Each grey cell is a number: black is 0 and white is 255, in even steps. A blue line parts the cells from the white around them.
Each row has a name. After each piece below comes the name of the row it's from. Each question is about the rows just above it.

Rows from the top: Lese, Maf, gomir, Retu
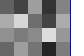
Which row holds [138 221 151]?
gomir
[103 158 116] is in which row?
Retu

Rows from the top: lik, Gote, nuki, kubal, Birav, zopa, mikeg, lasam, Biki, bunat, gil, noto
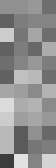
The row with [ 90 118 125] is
gil
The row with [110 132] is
Birav
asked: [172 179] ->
lasam
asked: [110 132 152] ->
Birav
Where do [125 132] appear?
Gote
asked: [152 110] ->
lik

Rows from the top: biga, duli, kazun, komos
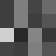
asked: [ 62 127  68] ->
biga
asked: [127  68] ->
biga
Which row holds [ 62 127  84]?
komos

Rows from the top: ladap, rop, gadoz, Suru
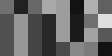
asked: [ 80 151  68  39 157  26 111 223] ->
rop
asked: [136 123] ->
Suru

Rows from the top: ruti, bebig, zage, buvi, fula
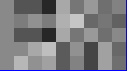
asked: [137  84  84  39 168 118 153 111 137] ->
zage
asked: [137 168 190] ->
buvi
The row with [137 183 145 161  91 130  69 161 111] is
fula
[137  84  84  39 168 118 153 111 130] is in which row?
ruti
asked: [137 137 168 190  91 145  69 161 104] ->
buvi

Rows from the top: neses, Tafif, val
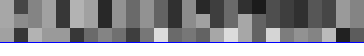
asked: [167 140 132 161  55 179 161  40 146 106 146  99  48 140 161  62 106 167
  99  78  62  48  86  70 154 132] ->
Tafif
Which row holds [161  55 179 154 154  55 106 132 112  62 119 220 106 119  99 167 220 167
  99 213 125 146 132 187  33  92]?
val
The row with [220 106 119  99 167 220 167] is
val
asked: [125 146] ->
val
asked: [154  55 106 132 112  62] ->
val
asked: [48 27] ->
neses

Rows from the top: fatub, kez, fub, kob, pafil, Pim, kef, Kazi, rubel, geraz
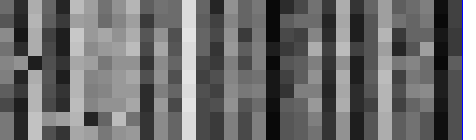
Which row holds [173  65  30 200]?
fub
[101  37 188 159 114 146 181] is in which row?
fatub
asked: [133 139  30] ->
kef
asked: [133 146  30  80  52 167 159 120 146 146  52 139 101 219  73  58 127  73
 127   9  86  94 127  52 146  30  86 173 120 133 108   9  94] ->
pafil
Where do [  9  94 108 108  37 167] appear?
kez

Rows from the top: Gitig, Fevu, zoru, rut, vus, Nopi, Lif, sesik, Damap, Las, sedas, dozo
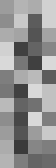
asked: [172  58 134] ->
sedas
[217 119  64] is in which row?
vus

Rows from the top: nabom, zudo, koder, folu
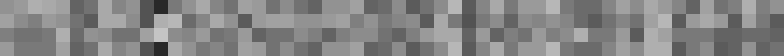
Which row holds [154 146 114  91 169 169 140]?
zudo
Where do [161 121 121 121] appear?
koder
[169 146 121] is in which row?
folu
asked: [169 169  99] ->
koder

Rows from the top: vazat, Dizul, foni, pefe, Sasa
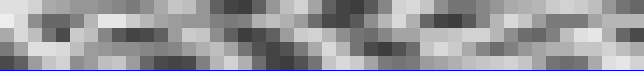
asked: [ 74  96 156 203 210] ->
foni
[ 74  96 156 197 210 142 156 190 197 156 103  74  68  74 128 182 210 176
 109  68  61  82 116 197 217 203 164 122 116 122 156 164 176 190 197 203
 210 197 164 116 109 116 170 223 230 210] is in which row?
Sasa
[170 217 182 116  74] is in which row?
pefe
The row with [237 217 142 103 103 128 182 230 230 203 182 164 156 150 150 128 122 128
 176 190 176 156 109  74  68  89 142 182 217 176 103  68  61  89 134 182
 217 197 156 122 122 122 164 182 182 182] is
Dizul

